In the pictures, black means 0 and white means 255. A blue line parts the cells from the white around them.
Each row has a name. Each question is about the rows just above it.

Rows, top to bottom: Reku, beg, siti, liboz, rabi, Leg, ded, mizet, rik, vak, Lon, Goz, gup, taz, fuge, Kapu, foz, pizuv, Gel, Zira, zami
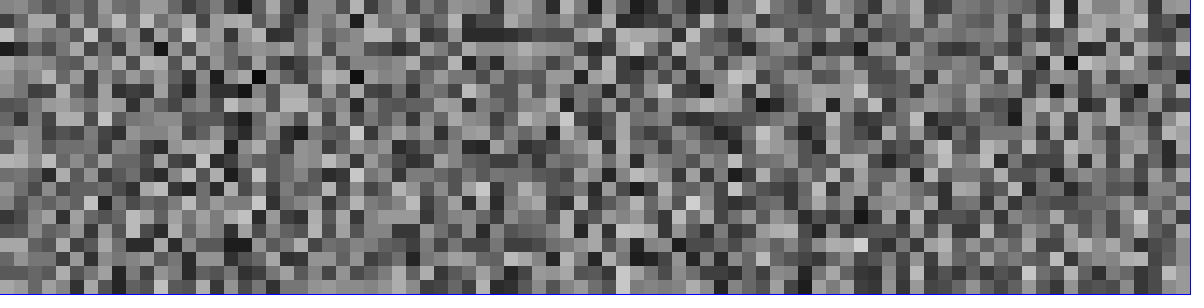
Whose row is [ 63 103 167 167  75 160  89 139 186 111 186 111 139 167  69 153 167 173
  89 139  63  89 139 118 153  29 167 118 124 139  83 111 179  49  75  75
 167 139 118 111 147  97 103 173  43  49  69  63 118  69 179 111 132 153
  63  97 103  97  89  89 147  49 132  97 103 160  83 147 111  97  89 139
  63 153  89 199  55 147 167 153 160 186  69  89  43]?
beg
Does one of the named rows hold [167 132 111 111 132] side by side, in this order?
no
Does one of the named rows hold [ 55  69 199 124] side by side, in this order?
no
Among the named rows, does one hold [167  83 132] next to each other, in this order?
yes
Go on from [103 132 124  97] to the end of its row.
[ 89  63 124  69 118  69  69 118  63  63  75 111 124 147 167  83 132  37
 132 139  29  75  75 103  75 124 132  97 132  83 139 173 167 207  69  49
 118  55 160 179  97 147  97 139 103 167  69  69 153 179 139 167 118  49
  75  89 139]
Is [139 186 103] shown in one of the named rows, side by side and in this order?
yes
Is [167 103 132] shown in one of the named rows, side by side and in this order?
no

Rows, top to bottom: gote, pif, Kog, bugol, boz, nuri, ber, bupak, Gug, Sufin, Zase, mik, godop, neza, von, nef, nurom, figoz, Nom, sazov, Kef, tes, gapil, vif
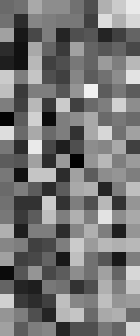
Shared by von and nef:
[126]
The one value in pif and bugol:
[44]
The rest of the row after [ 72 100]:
[ 24 191 113  86  24 126]
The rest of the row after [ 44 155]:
[  3 149 184 126 155]
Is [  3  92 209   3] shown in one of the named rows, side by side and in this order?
no

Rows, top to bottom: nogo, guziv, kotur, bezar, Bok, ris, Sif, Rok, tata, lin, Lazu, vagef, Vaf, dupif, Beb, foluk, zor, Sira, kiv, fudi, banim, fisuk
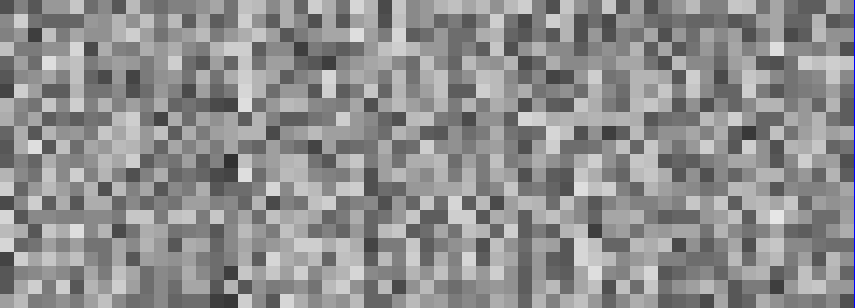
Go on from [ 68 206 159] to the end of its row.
[ 93  93 180 115 115 137  80 109 152 129  74 159 101 123 214 180 109 152
 152  87 206  93 123 198 101 180 129 159 192  93  93 206 186 145 173 115
 129 145 109 180 137 109 180 145 198 129 198 137 101 101 206 123  87 115
 123 129 159 109]
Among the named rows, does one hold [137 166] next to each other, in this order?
yes

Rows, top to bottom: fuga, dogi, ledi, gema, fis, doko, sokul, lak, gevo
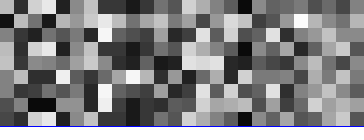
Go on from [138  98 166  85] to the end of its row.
[ 98 166 202  85]
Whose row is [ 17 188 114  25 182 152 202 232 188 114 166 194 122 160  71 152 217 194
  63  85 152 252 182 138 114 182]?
dogi
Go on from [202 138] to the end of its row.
[ 47  33  98  25  33 225 217 225  40  33  92  71  55 138 188 114  71 138]
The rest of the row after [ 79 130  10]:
[ 10 146 146  40 239  63  25  55  47  92  85 209 166 174 188  79 160  63
 106 209 160 182 160]
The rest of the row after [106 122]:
[ 79 106  71 130]
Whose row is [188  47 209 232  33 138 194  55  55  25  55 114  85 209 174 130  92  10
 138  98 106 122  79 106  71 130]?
fuga

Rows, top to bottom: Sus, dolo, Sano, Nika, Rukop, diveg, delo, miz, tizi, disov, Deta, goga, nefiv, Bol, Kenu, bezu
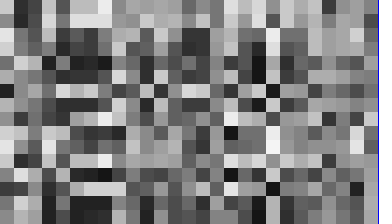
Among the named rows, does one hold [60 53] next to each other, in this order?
no
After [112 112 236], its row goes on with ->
[144 131  90 138 118 215 112]
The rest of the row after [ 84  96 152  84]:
[144 188  96 228 159 152  21 125 131 167 104 131  34 167]
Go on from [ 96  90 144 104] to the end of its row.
[ 84 173]
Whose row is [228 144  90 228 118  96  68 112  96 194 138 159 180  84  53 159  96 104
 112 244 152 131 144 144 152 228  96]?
Deta
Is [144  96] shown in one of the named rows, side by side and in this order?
yes
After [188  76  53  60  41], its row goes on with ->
[173 138  90 167 118  60 152  21 112 112 236 144 131  90 138 118 215 112]

